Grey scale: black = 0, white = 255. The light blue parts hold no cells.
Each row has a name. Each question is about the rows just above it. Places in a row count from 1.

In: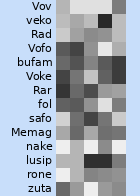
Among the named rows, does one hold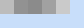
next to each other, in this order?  no
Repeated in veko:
[188]
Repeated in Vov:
[224]
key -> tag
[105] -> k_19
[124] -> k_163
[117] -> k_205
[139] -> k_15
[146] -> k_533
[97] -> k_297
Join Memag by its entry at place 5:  k_205
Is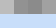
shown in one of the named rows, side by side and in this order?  no
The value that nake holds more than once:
[238]

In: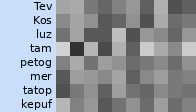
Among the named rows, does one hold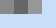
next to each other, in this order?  yes
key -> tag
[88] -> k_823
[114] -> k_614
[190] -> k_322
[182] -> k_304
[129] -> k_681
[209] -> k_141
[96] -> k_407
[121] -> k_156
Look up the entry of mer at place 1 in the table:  k_823
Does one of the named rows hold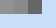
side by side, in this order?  no

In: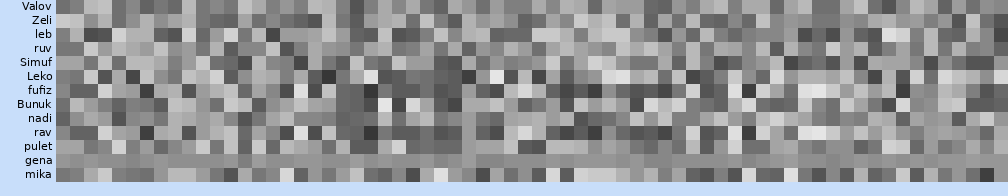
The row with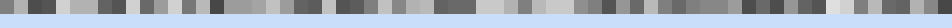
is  leb
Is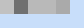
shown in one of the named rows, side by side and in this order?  yes
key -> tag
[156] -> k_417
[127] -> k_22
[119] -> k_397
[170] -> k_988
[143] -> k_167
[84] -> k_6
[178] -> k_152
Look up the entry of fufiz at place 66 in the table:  k_22
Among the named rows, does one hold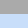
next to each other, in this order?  yes
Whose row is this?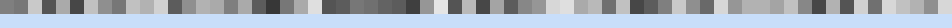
Leko

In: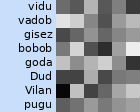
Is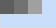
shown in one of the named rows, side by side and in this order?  no
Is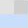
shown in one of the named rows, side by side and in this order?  yes
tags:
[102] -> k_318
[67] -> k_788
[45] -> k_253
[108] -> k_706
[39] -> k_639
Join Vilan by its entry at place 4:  k_318
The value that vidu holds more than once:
[88]
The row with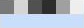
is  bobob
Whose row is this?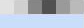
vadob

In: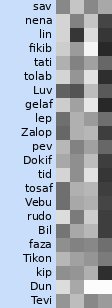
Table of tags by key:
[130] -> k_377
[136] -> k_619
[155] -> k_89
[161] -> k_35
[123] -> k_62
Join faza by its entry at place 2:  k_377
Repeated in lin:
[54]
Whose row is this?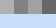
tati
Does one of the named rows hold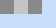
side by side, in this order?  yes
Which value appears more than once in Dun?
[252]

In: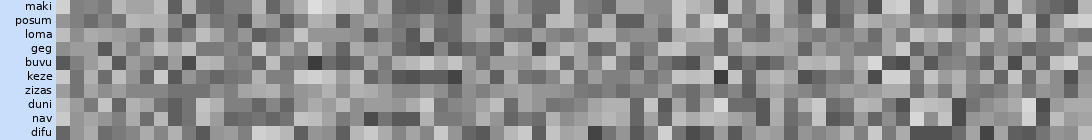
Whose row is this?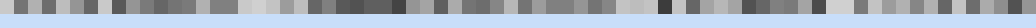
keze
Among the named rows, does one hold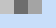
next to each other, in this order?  yes

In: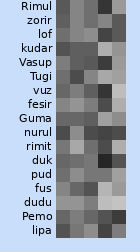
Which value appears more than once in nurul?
[76]
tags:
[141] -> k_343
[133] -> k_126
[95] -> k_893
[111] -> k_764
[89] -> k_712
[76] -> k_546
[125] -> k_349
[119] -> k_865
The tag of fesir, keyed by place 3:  k_349
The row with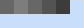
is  Pemo

